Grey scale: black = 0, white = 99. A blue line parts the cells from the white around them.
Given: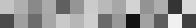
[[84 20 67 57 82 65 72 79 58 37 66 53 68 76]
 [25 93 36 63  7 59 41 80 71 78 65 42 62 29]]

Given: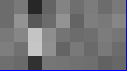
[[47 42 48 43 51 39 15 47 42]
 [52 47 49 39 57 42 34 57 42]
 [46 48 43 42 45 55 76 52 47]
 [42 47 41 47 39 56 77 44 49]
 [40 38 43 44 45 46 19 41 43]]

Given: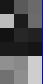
[[41 35  9]
 [42 11 73]
 [13 15  7]
 [ 8 10 10]
 [80 53 56]
 [80 55 44]]

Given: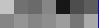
[[36 30  9 52 41 44 76]
 [66 46 61 55 52 58 52]]

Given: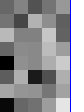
[[59 45 32 51 40]
 [37 55 69 27 45]
 [38 77 50 50 72]
 [61 73 53 54 40]
 [79 67 53 56  0]
 [68 31 10 68 36]
 [63 46 57 58 64]
 [89 61 44 40  3]]

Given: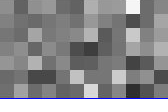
[[52 42 95 60 59 68 38 42 59 56 38 55]
 [64 42 30 45 50 59 44 49 46 41 44 50]
 [60 50 78 46 35 70 53 50 47 64 42 46]
 [69 55 64 45 37 24 30 47 54 40 55 50]
 [58 35 26 48 46 37 36 53 44 69 52 58]
 [29 56 49 79 46 46 75 45 28 28 45 41]
 [48 32 18 52 39 84 41 38 51 42 63 43]]

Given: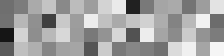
[[88 61 45 66 64 47 13 91 82 61 73 53 76 66 48 43]
 [42 94 72 51 67 81 76 66 75 92 61 78 25 56 71 44]
 [48 57 79 54 64 92 32 83 57 47 60 84 72 55 82  8]
 [95 64 93 85 44 49 52 47 79 33 64 63 52 68 74 35]]

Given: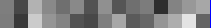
[[65 59 51 18 48 43 33 56 32 53 43 53 69 28 49]
 [39 88 67 58 40 35 65 49 28 32 51 58 79 22 48]]
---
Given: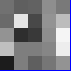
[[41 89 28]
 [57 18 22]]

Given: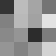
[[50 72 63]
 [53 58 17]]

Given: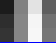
[[18 52 95]
 [20 52 96]]

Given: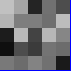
[[70 49 49]
 [11 72 26]]

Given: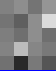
[[45 37 55]
 [49 43 55]]

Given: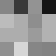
[[73 67 55]
 [67 67 60]]

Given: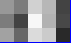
[[48 26 96]
 [63 40 85]]
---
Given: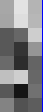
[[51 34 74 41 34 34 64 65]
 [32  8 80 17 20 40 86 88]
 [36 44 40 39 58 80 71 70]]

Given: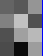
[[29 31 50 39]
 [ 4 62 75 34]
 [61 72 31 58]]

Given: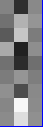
[[54 52 56 48 44 66 35 44 51]
 [86 96 30 58 17 13 77 69 18]
 [56 54 53 49 43 55 48 58 53]]

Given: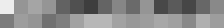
[[48 92]
 [61 58]
 [58 64]
 [44 58]
 [49 38]
 [63 31]
 [71 24]
 [71 39]
 [63 52]
 [59 41]
 [61 58]
 [65 28]
 [62 35]
 [53 27]
 [68 40]
 [61 53]]

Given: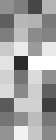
[[57 45 35 85 81 88 78 49 37 56]
 [94 55 81 53 45 17 91 74 71 49]
 [77 73 81 80 85 99 60 54 69 27]
 [53 46 24 37 56 99 90 51 47 70]]

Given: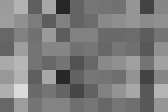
[[40 68 59 66 39 40 61 60]
 [61 85 69 71 61 50 56 69]
 [45 41 37 45 45 44 48 37]
 [51 45 65 40 52 60 36 65]
 [51 39 15 45 52 36 50 15]
 [43 27 38 32 44 50 39 39]
 [46 38 46 40 46 50 42 46]
 [40 50 45 53 40 41 53 45]
 [46 57 43 56 46 41 55 44]
 [43 65 57 62 43 42 58 58]
 [34 34 26 45 34 36 54 26]
 [58 70 52 63 56 45 56 52]]

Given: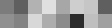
[[56 48]
 [51 37]
 [84 69]
 [67 87]
 [54 65]
 [17 80]
 [74 77]
 [62 37]]

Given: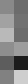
[[50 36 55 72 63 53]
 [80 11 61 42 44 42]]

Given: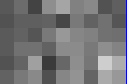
[[38 32 35 35 32 34]
 [47 39 44 38 37 42]
 [53 62 44 33 37 26]
 [31 23 38 47 38 55]
 [52 40 54 59 27 64]
 [57 55 54 52 47 50]
 [39 46 47 50 38 53]
 [66 80 55 44 44 32]
 [59 67 51 43 33 37]]
